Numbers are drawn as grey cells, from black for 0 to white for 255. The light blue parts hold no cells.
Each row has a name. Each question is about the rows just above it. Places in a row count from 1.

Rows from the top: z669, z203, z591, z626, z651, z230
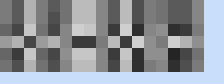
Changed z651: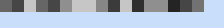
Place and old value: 2, [59]
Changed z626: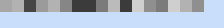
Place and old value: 1, [155]
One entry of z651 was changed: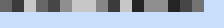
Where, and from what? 12, [47]

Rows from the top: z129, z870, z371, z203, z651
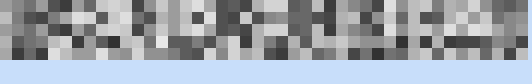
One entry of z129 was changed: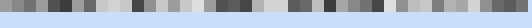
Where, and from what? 18, [167]
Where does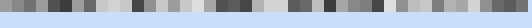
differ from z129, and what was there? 31, [114]
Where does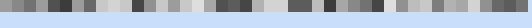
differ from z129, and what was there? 26, [104]
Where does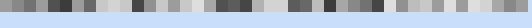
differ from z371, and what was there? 39, [167]
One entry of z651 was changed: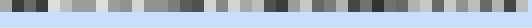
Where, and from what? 26, [189]
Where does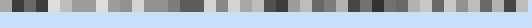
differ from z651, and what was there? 17, [81]
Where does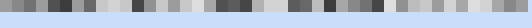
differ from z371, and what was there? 38, [222]

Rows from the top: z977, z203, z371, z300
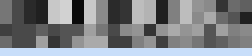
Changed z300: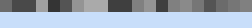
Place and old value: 19, [96]
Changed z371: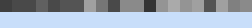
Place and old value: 12, [148]

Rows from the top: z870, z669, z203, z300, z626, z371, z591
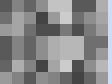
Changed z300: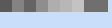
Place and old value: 7, [183]
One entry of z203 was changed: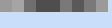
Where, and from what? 7, [78]
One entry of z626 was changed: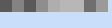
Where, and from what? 3, [100]

